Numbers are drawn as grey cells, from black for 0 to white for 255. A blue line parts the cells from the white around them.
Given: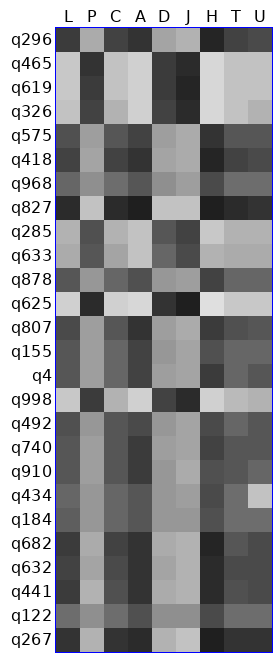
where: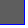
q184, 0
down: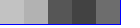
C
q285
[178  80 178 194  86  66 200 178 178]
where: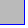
q998, 7

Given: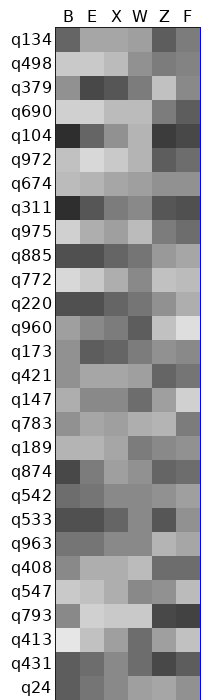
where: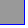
q885, 4
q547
[201 193 174 137 145 187]
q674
[187 180 166 159 145 145]
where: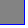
q498, 5
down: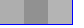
B
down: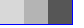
E

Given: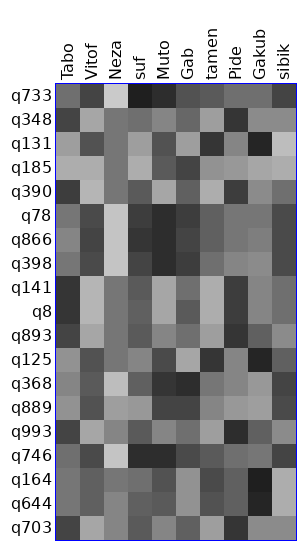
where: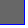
q348, 5
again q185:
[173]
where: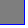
q866, 8
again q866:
[68]
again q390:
[61]
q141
[ 53 181 118  90 166 111 173  61 133 111]

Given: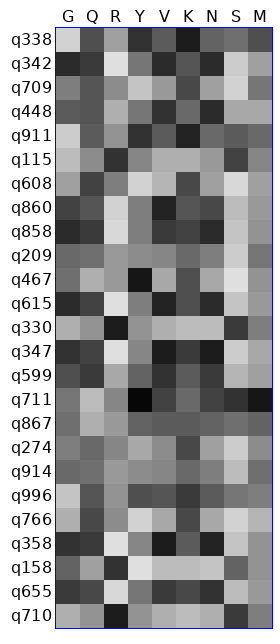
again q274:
[140]
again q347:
[28]
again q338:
[79]

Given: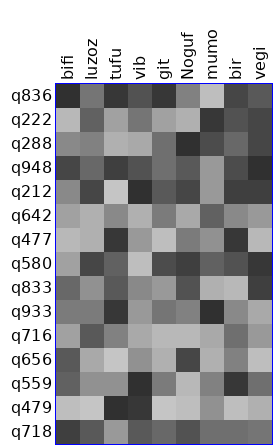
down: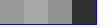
vib
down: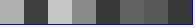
tufu

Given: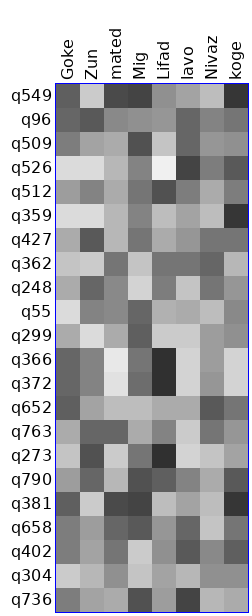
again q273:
[196]
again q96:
[102]
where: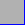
q55, 4
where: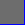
q372, 3

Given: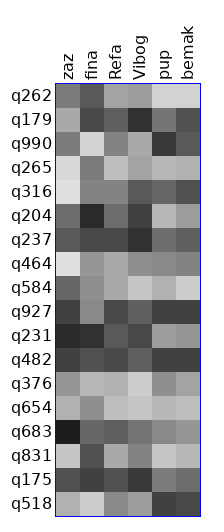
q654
[177 143 190 197 183 190]
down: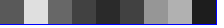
zaz
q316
[223 131 131  89 103  81]
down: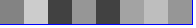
bemak
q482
[65 81 73 95 65 65]

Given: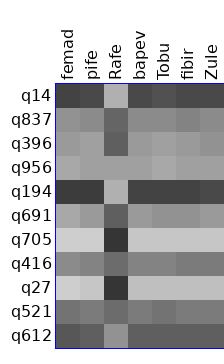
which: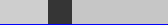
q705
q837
[146 139 101 139 139 131 139]
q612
[ 87  95 146  95  95  95  95]
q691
[168 154  95 154 146 146 154]
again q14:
[73]
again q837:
[139]
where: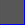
q612, 0

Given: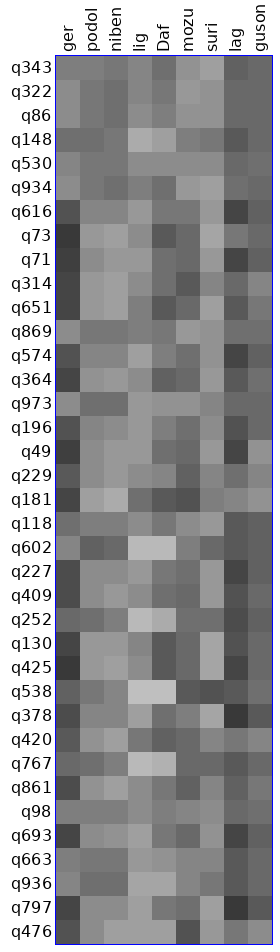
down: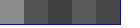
ger
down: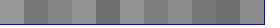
podol
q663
[126 119 119 152 146 133 133  89 105]
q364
[ 69 146 152 140  97 105 152  89 111]
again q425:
[105]
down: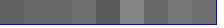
guson

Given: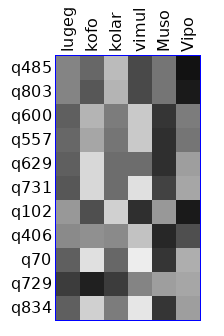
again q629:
[109]
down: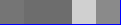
kolar

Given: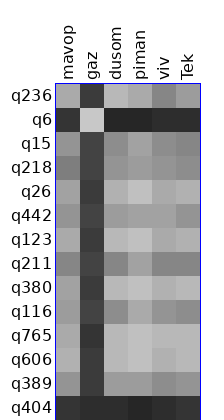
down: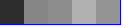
Tek
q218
[126  67 148 156 148 141]
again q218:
[148]
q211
[134  67 134 162 134 134]

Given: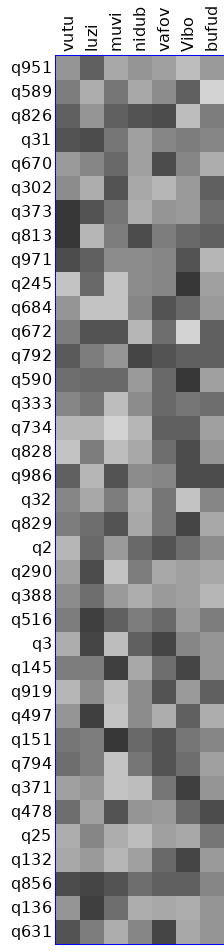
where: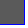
q792, 0
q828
[196 125 188 168 110  76 148]
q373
[ 55  82 118 174 148 154 110]
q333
[133 118 188 141 104 118 110]
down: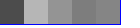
vafov

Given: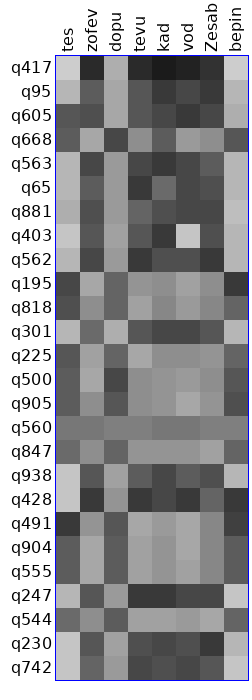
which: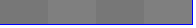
q560
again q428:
[57]
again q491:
[167]
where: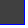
q491, 7
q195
[ 71 167 100 148 142 161 142  57]
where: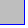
q881, 7

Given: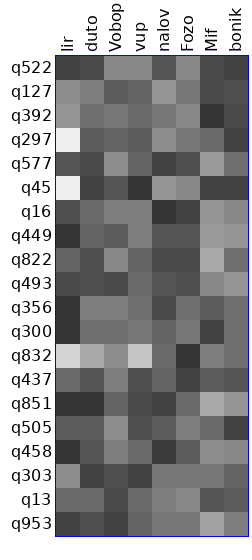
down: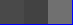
bonik
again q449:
[85]
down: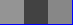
bonik
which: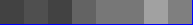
q953
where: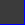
q458, 4
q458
[ 53  85 127 106  59  92 142 135]
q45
[238  66  85  53 148 135  66  66]

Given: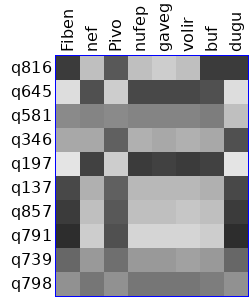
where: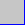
q857, 5
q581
[138 132 138 132 132 132 125 191]
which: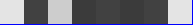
q197
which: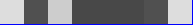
q645
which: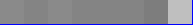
q581
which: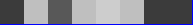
q816

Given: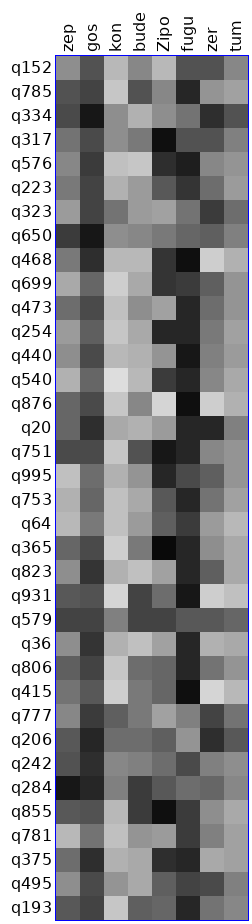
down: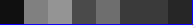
fugu
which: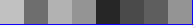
q995
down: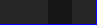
fugu
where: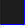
q576, 5

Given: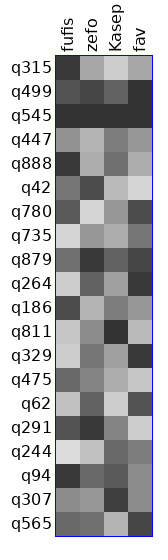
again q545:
[51]
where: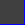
q307, 2
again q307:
[140]
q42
[118  76 186 213]

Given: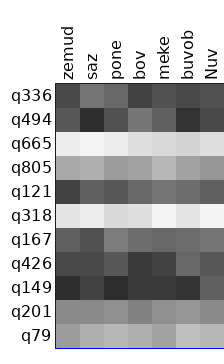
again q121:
[96]
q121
[ 66  96  88 103 117 109  96]

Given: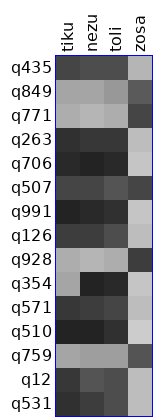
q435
[ 69  77  77 181]
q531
[ 48  61  77 189]
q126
[ 61  61  77 189]
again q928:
[173]
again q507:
[69]

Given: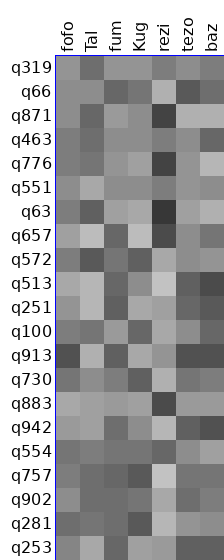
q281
[110 117 110  89 182 148 141]
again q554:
[117]
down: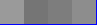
fofo
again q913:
[81]
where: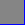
q253, 0

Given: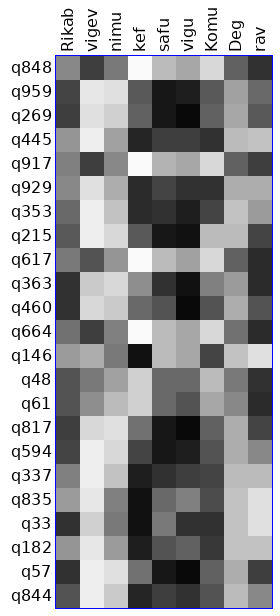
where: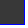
q182, 6
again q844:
[83]
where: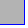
q917, 4
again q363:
[49]
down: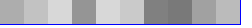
nimu
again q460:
[83]
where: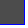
q835, 6

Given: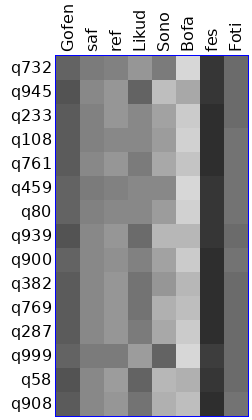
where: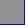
q900, 2
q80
[ 99 129 136 136 156 209  54 115]
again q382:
[150]

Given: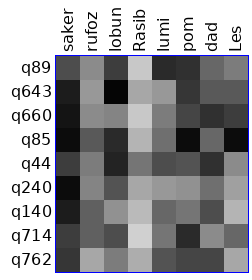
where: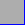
q762, 3
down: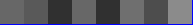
dad
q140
[ 28  96 145 186 103 117  77 180]
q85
[ 12  89  42 180 111  12 103  12]
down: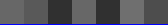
dad
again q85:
[12]
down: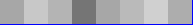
Rasib

